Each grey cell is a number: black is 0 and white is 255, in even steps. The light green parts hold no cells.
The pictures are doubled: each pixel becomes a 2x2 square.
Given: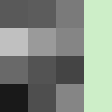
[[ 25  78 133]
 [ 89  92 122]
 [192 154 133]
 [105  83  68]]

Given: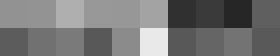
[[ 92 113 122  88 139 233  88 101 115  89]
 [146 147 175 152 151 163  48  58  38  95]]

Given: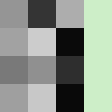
[[159 200   9]
 [149  52 173]
 [162 204  10]
 [121 144  46]]

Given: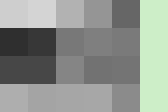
[[174 164 166 167 139]
 [206 212 178 149 102]
 [ 47  55 120 127 122]
 [ 71  71 133 114 116]]

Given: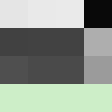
[[ 79  74  74 155]
 [229 233 234   9]
 [ 65  66  66 174]]

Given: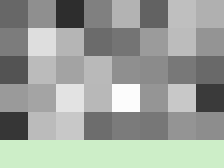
[[ 54 187 200 109 123 119 148 141]
 [103 143  45 128 179  98 191 176]
 [124 222 181 107 116 155 188 148]
 [ 83 187 163 185 143 139 120 105]
 [154 164 227 184 252 149 200  58]]

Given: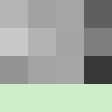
[[148 164 167  55]
 [181 162 166  95]
 [201 180 165 125]]

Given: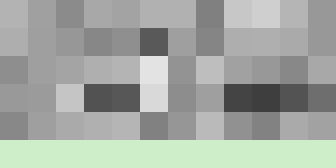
[[136 159 170 176 181 129 150 186 145 130 170 162]
 [179 160 139 168 163 177 177 128 199 207 181 152]
 [174 159 151 135 143  89 159 133 174 175 170 152]
 [142 159 164 175 180 227 147 190 161 152 136 168]
 [153 155 197  82  87 217 141 159  68  62  83 110]]

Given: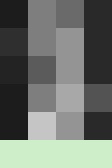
[[ 28 197 148  41]
 [ 28 126 106  41]
 [ 47 126 148  41]
 [ 35  91 148  41]
 [ 28 126 168  83]]
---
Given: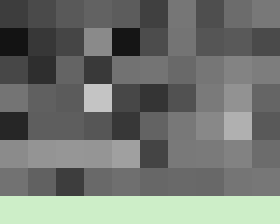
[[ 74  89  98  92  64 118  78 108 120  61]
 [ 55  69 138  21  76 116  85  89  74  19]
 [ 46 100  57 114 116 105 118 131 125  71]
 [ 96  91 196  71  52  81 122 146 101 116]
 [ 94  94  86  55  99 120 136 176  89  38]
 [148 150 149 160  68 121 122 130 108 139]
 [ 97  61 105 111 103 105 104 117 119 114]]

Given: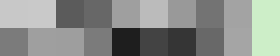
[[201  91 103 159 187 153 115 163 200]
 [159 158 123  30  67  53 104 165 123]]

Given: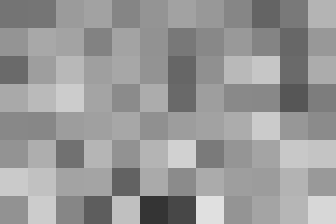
[[117 155 162 133 148 162 152 134 100 121 180 116]
 [168 163 130 163 146 120 136 153 132 103 152 148]
 [158 184 159 167 147 102 144 185 198 106 172 106]
 [186 204 164 139 172 105 158 137 136  86 125 169]
 [135 157 160 167 144 157 162 172 203 151 139 136]
 [174 113 181 146 180 209 122 149 164 200 196 147]
 [193 163 164  98 170 139 171 158 156 179 153 202]
 [204 134  93 192  52  71 224 148 164 182 215 146]]

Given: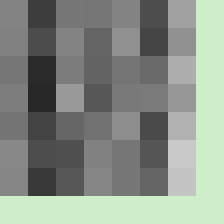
[[ 61 119 118 131  77 161 131]
 [ 76 131 100 144  69 145 129]
 [ 42 124  99 117 106 174 118]
 [ 40 153  87 121 122 151 125]
 [ 67 102 114 142  74 177 116]
 [ 77  79 129 118  86 201 136]
 [ 57  87 134 119 100 196 133]]

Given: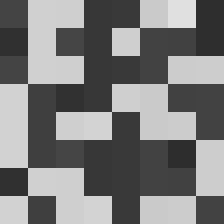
[[208 207  55  57 202 224  46  68]
 [208  69  55 207  66  65  46  48]
 [208 207  55  57  66 204 205  68]
 [ 63  49  55 207 202  65  66 210]
 [ 63 207 211  57 202 204  66 210]
 [ 63  69  55  57  66  45 205 210]
 [208 207  55  57  66  65 205  48]
 [ 63 207 211  57 202 204  66 210]]

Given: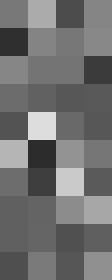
[[171  76 133 120]
 [132 119 136  47]
 [116 116  59 134]
 [ 97  87  89 108]
 [221 105  87  83]
 [ 44 147 118 181]
 [ 62 202  90 109]
 [100 140 167  96]
 [101  80  95  96]
 [122  86 144  79]]

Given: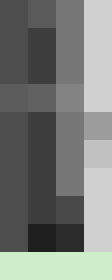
[[ 90 119 208  77]
 [ 62 119 208  77]
 [ 62 119 208  77]
 [ 97 131 208  92]
 [ 62 119 156  77]
 [ 62 119 193  77]
 [ 62 119 208  77]
 [ 62  73 208  77]
 [ 31  43 208  77]]

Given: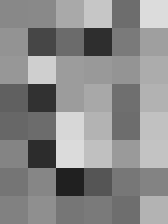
[[137 169 198 109 220 136]
 [ 70 107  46 122 159 147]
 [207 156 153 148 172 151]
 [ 49 156 168 111 178  96]
 [108 215 179 109 193 103]
 [ 44 219 192 154 195 132]
 [134  32  85 119 131 117]
 [143 118 122 110 179 129]]

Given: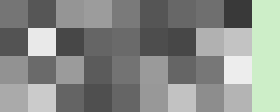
[[ 86 149 156 122  85 103 111  57 117]
 [233  71 101 106  77  71 177 195  83]
 [106 155  91 115 154 101 119 237 146]
 [203 100  79 101 152 194 141 180 170]]
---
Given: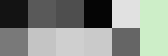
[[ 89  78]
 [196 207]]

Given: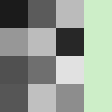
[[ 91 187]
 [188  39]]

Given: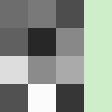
[[121  77]
 [ 39 136]]

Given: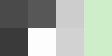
[[ 87 205]
 [253 210]]

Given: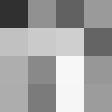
[[145  97]
 [202 207]]

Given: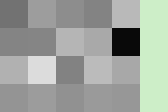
[[157 141]
 [133 181]]

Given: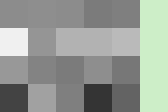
[[142 140]
 [149 178]]
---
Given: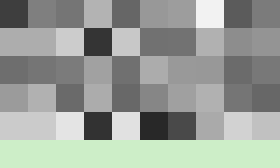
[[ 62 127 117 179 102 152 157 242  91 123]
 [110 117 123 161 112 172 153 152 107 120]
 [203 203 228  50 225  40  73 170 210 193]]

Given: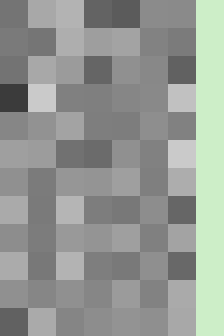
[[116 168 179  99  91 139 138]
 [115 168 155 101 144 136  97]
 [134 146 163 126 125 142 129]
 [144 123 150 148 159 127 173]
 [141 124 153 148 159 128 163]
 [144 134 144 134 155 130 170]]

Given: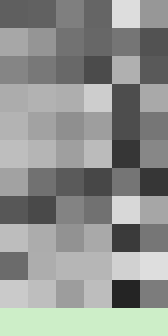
[[ 95  97 127 101 221 151]
 [133 120 104  75 176  89]
 [179 162 143 158  77 118]
 [162 113  90  71 117  54]
 [189 172 146 169  58 118]
 [202 190 157 189  36 124]]

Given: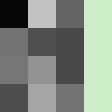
[[  6 194 100]
 [118 147  72]]

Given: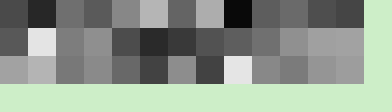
[[ 74  39 111  90 135 181 100 173   9  93 106  78  69]
 [162 180 120 138 104  66 141  66 229 136 123 149 157]]

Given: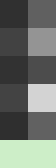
[[48 96]
 [50 76]
 [47 97]]

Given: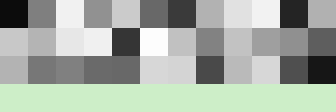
[[ 12 127 241 145 203 104  58 178 225 242  36 177]
 [179 119 128 106 104 215 212  73 186 215  79  22]]

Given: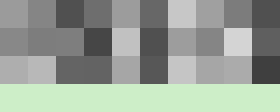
[[155 133  80 110 156 103 199 160 124  80]
 [174 184 100  99 166  87 197 166 171  63]]
